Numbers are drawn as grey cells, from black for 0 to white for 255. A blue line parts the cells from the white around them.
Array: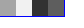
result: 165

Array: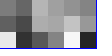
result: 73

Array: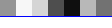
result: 114

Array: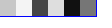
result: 118

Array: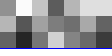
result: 86

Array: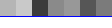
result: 123
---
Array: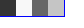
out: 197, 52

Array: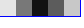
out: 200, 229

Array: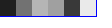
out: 234, 31

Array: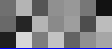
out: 18, 31

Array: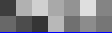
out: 132, 104

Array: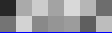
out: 109, 116
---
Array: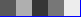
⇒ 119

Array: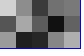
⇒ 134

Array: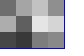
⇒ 125

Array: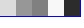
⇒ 248

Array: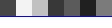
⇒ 32

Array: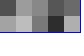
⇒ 45
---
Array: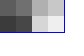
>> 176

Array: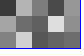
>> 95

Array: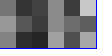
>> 60

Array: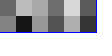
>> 168

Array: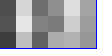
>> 130

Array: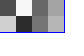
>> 104

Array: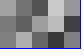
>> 156

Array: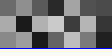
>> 176

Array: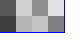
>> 141
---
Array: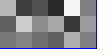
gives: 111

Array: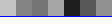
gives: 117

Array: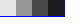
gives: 73

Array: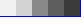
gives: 137

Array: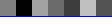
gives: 161

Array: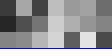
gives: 182

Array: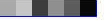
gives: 60

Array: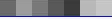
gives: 120

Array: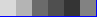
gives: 107
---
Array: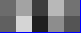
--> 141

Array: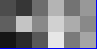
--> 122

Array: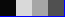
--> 166

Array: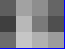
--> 176

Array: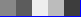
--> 188

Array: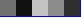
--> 140

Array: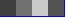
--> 202

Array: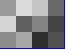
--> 45
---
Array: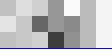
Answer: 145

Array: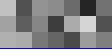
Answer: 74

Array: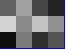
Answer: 123

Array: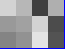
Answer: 146

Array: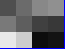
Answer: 205

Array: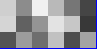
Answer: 193

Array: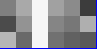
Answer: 113
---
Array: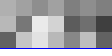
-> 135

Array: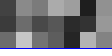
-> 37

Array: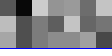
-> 140

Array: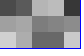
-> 104

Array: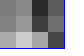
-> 204

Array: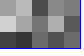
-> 108

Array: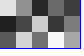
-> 113

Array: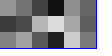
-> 31
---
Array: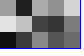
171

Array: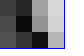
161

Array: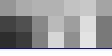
178

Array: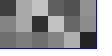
194

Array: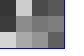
75

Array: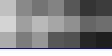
116

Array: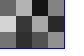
20
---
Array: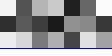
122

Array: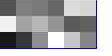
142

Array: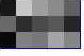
120

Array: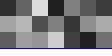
150

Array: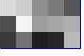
31

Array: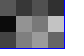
155
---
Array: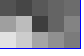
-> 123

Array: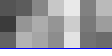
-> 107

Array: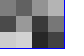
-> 66

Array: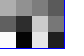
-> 31

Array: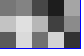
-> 50

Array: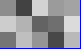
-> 185

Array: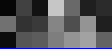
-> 99
